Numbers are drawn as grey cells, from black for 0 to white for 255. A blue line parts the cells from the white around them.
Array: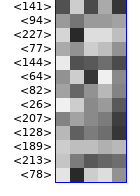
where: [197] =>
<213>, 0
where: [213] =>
<227>, 0
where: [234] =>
<144>, 0
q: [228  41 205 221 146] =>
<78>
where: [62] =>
<207>, 4
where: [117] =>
<94>, 1

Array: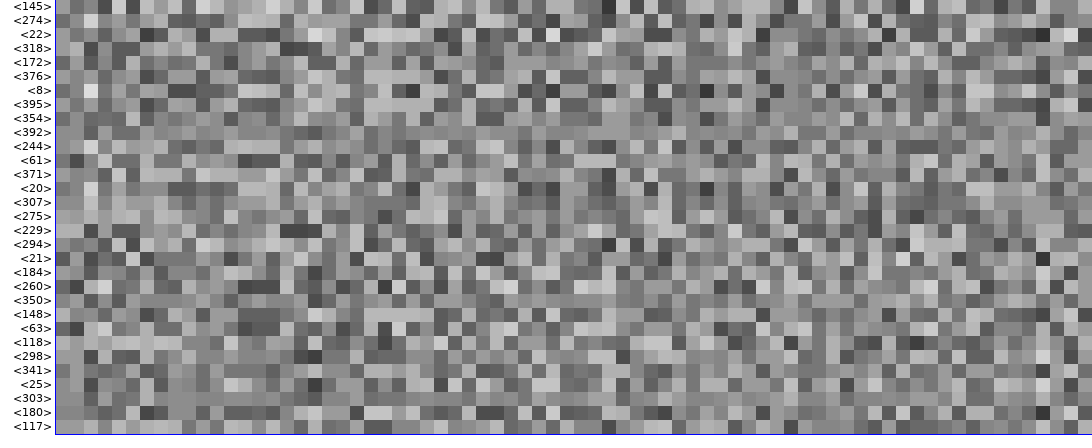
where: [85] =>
<298>, 56
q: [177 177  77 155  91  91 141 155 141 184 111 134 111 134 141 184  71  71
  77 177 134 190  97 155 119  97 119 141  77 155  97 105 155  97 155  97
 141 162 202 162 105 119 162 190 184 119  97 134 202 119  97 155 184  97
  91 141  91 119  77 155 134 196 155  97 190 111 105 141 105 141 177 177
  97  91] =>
<229>
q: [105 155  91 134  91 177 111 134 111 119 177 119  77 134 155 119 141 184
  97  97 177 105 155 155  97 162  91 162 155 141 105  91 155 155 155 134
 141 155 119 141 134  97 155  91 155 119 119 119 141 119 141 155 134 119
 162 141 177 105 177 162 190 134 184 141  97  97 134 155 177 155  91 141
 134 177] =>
<172>
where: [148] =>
<145>, 12
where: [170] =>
<117>, 47
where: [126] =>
<350>, 40

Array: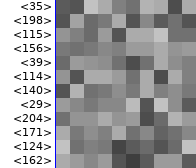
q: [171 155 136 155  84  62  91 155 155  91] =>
<162>
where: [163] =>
<198>, 1
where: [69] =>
<124>, 4
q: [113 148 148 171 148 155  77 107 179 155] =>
<204>
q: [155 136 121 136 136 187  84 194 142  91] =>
<29>
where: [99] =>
<171>, 7
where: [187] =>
<29>, 5

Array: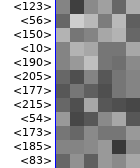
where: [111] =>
<190>, 4
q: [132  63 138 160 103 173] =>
<123>
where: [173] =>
<123>, 5
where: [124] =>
<56>, 3
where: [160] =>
<123>, 3
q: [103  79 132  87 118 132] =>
<205>
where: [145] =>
<83>, 1

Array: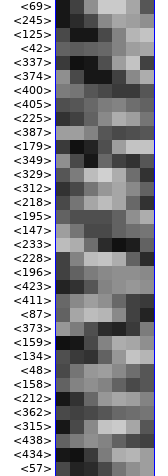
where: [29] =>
<233>, 5
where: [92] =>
<42>, 1

